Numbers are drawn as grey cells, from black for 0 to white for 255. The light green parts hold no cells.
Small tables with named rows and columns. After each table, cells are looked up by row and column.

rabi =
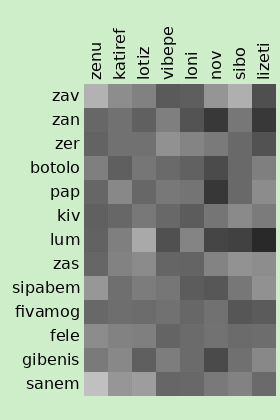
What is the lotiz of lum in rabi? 169
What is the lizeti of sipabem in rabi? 145
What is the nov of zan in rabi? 56
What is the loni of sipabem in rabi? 92
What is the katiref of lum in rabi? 127
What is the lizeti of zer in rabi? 82
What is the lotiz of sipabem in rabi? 124
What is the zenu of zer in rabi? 99
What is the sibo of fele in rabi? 107
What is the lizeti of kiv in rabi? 123
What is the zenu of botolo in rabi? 127
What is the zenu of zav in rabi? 178
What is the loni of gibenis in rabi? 107
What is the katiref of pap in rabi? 136

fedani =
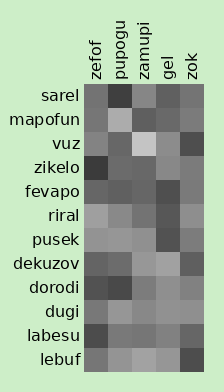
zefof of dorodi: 82
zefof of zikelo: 59
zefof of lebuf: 118
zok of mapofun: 123
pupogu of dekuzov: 108
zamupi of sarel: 134
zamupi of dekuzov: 151
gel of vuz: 140
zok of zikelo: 123
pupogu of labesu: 121
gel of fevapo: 79

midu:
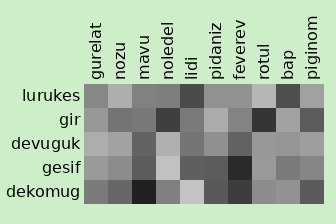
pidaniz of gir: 171
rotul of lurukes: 182
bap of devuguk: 149
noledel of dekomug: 128
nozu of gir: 116
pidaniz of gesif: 92
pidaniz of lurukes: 145
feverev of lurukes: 146
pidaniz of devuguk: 144
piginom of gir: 92
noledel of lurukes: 126
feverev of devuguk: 98
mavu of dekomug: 32
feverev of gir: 131

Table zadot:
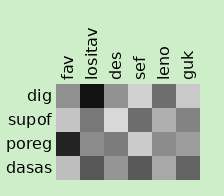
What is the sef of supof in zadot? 109
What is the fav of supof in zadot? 196
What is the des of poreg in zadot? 124
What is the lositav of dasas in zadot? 87
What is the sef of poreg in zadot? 203
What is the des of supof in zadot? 216
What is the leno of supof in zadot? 175
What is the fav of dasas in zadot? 190
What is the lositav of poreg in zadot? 140
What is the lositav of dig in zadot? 18
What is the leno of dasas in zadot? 168
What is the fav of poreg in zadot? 35
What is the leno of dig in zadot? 110
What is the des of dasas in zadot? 149
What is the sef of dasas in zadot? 89
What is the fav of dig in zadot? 144
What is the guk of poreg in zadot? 157
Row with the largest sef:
dig

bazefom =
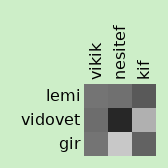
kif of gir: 98
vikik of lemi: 116
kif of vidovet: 176
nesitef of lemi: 112
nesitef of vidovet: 39
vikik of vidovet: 109
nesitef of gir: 200
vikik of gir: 116
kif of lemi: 89

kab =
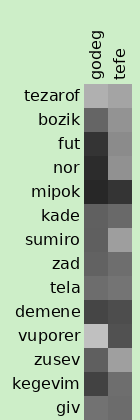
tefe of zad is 110
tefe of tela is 116
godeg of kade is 96
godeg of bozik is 101
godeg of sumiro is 95
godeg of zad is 98
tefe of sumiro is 158
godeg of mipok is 39
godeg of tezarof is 176
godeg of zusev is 95
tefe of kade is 105
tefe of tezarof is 164
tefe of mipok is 52
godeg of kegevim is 66
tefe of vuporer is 81

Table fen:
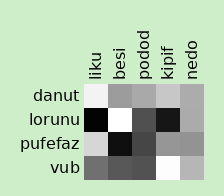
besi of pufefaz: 15
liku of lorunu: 3
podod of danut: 169
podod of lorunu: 80
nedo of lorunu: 171
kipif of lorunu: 22

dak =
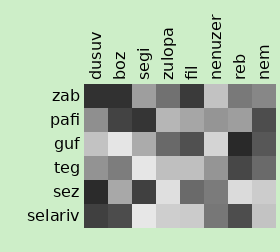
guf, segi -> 171
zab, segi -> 158
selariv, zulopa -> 206
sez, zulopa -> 223
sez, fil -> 106
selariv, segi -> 231
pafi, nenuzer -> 149
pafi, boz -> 67
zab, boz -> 49
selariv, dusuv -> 64

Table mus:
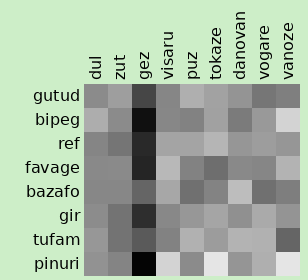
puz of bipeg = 130
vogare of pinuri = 175
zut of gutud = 158
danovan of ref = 150
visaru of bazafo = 167
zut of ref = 117
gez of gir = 46
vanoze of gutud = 127
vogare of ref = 157
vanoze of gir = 148
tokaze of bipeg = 161
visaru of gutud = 134
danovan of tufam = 179
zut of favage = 138
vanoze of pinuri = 229
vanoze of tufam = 101
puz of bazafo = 112
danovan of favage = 137
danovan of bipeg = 123

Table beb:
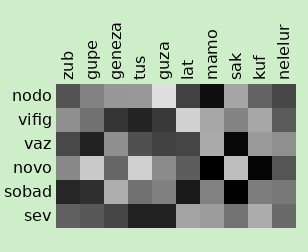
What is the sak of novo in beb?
189
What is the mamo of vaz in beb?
170
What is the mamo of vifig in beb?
167
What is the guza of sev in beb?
33
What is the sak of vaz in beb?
8
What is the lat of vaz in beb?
69
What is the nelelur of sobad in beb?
120
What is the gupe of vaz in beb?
34
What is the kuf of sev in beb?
172
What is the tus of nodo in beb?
153
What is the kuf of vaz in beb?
154

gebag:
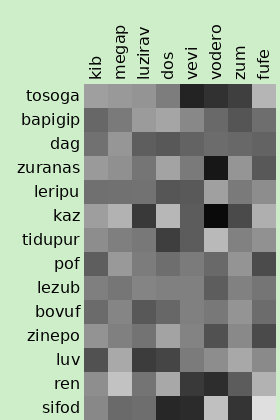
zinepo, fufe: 74
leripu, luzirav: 114
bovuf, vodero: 120
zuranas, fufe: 88
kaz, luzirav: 57
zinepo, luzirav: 115
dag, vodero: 108
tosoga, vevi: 35
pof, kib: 94
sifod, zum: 52
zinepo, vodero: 81
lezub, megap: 118
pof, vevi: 123
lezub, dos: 128
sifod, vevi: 43
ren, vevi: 57

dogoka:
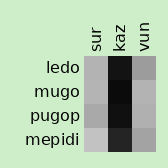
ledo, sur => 179
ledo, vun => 156
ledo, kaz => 19
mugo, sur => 180
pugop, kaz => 16
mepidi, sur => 194
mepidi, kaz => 36
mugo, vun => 179
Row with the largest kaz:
mepidi

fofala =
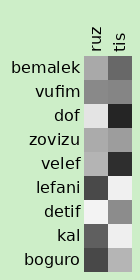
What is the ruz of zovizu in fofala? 171
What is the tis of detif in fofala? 140
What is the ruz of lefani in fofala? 73
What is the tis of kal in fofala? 239
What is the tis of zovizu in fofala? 157
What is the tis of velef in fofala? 46
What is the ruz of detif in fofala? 243
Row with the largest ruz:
detif

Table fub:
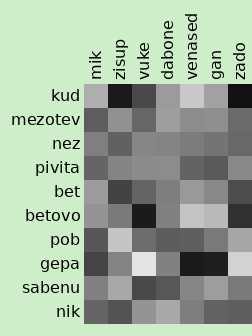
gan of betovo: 185
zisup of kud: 25
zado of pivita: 137
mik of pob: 86
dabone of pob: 92
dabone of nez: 132
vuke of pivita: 139
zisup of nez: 97
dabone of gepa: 129
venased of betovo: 195
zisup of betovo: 122
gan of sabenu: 157
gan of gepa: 30
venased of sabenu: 134
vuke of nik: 148
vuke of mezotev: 102
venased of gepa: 26
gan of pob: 121
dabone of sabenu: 87
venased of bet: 153
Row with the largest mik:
kud

